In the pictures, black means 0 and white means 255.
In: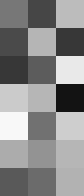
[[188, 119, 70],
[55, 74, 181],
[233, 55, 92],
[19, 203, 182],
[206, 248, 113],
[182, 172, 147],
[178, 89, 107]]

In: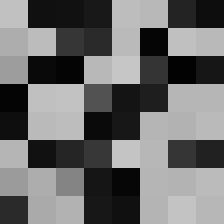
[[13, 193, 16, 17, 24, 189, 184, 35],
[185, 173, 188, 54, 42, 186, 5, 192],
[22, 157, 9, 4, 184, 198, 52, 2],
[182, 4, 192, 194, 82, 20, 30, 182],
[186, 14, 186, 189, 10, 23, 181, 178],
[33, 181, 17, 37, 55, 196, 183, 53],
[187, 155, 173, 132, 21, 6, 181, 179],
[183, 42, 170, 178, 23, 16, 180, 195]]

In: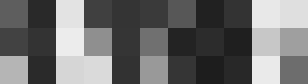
[[223, 94, 41, 227, 64, 52, 58, 87, 33, 51, 232],
[159, 66, 51, 236, 143, 53, 112, 35, 44, 31, 199],
[109, 181, 42, 214, 218, 50, 153, 53, 29, 40, 234]]

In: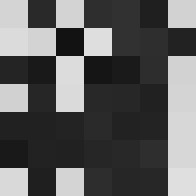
[[210, 212, 41, 211, 46, 49, 31],
[34, 219, 211, 18, 222, 49, 46],
[210, 36, 25, 220, 21, 26, 45],
[212, 209, 38, 218, 40, 39, 33],
[215, 33, 33, 35, 42, 34, 35],
[215, 25, 34, 33, 38, 40, 46],
[223, 217, 31, 212, 45, 38, 39]]

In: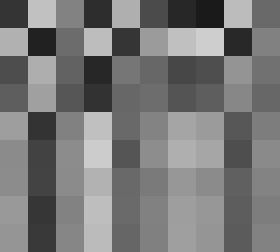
[[105, 52, 193, 130, 45, 175, 75, 39, 26, 188],
[129, 177, 33, 108, 189, 53, 155, 192, 206, 40],
[113, 77, 174, 98, 39, 118, 103, 71, 78, 148],
[103, 94, 160, 86, 50, 103, 109, 84, 94, 135],
[125, 158, 51, 129, 192, 105, 131, 165, 155, 87],
[138, 139, 66, 140, 204, 85, 141, 175, 166, 78],
[131, 140, 67, 139, 178, 105, 122, 151, 139, 96],
[125, 153, 54, 130, 190, 106, 129, 158, 151, 93],
[130, 149, 57, 134, 187, 102, 128, 159, 149, 91]]

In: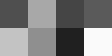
[[90, 79, 168, 69],
[250, 195, 143, 32]]

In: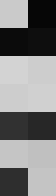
[[6, 202],
[14, 11],
[205, 211],
[208, 205],
[39, 49],
[192, 197],
[196, 46]]

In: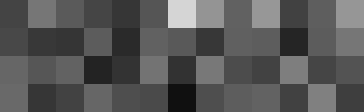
[[150, 68, 118, 90, 69, 54, 85, 213, 148, 97, 151, 65, 94],
[118, 72, 56, 53, 92, 42, 97, 89, 55, 96, 93, 37, 92],
[83, 102, 86, 98, 35, 51, 115, 50, 120, 76, 66, 126, 69],
[62, 105, 54, 66, 102, 78, 74, 16, 78, 93, 98, 65, 128]]

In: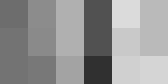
[[186, 109, 140, 176, 81, 219],
[186, 115, 138, 176, 81, 201],
[213, 115, 120, 163, 48, 208]]
